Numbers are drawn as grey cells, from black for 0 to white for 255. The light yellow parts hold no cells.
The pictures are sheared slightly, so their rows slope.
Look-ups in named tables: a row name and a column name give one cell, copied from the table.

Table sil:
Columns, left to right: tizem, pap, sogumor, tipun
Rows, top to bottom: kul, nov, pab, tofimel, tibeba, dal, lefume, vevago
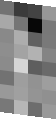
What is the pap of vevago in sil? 182
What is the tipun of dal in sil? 158
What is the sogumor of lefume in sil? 148
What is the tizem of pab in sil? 137
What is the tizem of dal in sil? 114
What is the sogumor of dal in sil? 146
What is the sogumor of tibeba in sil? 94
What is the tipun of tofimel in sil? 132
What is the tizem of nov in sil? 168
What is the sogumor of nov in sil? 7
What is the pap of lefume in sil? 160
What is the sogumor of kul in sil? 67
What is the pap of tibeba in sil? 213
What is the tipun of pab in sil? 121
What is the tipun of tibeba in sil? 106
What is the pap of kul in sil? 59
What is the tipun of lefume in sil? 144
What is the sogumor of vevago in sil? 109
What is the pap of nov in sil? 117
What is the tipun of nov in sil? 120

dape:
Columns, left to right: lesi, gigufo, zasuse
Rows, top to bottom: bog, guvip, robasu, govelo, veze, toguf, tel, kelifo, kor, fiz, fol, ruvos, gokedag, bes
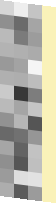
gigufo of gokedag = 222
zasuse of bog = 196
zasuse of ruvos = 191
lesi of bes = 173
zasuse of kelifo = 197
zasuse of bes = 155
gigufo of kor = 182
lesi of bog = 213
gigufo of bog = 238
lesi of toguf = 176
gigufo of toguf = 174
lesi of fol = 166
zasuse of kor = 85
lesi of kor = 146
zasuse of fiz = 150

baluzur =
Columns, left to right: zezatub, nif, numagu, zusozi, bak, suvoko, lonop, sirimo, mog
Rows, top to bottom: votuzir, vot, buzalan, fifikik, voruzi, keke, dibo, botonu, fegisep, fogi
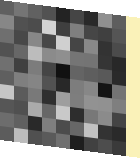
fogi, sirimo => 77
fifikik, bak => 143
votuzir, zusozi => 82
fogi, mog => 58
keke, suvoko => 125
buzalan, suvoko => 69
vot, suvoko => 127
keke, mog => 116
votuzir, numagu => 97
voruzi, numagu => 124
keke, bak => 40
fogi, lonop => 65
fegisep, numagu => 41
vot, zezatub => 135
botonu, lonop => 120
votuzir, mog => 94
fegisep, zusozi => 127
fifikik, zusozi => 139

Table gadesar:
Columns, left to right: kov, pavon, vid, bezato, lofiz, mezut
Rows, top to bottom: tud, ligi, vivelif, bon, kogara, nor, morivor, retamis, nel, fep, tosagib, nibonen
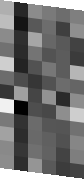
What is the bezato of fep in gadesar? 96
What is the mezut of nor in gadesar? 101
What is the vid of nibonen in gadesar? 149
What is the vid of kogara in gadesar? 82
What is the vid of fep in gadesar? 105
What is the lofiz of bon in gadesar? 92
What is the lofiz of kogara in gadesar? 92
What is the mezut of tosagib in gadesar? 126
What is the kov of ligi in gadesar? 189
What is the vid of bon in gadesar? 116
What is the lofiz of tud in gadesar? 109
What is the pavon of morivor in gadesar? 160
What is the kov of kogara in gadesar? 207
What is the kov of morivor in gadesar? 53
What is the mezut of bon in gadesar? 59
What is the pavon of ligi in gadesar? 20

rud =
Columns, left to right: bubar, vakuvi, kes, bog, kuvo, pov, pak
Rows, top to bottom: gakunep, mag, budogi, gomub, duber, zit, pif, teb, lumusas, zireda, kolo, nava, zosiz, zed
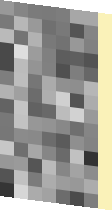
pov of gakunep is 167
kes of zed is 171
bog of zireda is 108
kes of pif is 108
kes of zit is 118
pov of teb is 210
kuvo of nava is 134
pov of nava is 163
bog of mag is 112
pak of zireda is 131

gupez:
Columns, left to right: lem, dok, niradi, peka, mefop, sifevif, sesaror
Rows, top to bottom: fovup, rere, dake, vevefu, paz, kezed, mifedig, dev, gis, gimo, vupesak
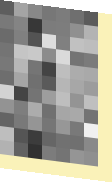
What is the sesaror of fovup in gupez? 91
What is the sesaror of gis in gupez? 240
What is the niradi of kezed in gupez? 112
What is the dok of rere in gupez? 132
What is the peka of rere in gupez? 124
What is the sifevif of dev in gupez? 169
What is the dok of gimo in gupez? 85
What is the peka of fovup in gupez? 119
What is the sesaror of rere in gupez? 179
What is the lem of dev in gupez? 147
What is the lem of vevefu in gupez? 116
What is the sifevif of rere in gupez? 144

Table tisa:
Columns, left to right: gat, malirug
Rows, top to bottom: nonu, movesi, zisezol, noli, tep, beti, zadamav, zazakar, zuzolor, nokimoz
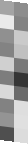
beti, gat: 125
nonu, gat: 164
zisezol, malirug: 202
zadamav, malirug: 106
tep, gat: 208
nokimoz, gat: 79
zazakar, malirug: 222
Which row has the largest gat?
movesi

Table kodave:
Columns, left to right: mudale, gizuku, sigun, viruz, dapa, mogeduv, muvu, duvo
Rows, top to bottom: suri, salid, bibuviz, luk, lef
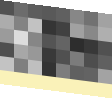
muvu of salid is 136
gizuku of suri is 108
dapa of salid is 65
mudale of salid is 172
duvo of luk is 96
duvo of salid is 175
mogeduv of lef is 96
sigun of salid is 194
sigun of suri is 93
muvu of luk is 78
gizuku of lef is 127
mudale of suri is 82
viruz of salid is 53
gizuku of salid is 131
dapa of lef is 125
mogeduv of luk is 124
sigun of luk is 152
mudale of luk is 79
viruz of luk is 57
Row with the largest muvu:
salid

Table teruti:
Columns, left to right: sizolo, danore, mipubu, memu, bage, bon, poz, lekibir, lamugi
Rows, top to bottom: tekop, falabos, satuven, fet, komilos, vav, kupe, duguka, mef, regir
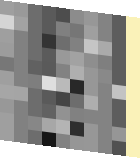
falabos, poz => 159
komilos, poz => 151
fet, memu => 91
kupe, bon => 109
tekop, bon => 140
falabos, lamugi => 93
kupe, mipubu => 109
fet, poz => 142
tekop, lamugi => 93
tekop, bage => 77
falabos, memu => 90
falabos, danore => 162
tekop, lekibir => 131
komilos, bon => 175
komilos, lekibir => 137

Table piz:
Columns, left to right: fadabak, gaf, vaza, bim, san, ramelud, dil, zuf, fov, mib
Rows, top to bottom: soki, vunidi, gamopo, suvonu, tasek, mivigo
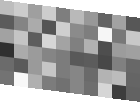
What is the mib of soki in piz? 87
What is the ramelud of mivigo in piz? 134
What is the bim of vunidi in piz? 84
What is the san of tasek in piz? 124
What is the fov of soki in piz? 162
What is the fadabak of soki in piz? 189
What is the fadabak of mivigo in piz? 115
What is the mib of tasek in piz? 101
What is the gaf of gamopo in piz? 197

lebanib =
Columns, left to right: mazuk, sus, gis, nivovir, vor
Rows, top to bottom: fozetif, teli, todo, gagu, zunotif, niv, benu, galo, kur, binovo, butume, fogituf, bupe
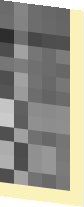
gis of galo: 140
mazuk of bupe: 78
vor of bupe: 120
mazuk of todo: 45
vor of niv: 119
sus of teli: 131
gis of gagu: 118
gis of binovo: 113
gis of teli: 109
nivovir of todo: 78
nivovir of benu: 100
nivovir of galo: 138
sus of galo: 96
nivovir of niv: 105
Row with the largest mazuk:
kur

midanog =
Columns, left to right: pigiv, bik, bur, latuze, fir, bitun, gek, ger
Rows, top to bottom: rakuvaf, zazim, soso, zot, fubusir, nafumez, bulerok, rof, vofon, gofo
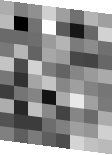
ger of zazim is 210
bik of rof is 40
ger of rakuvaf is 159
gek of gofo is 193
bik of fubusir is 75
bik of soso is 106
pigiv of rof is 173
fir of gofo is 76

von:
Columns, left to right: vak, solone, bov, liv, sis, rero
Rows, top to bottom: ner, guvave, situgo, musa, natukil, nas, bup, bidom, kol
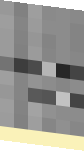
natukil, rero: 68
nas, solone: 133
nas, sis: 134
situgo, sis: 140
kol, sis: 144
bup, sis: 194
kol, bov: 158
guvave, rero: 132
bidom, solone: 131
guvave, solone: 133
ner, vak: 152
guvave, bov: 155
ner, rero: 137
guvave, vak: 158
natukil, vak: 115
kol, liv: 134
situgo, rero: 132

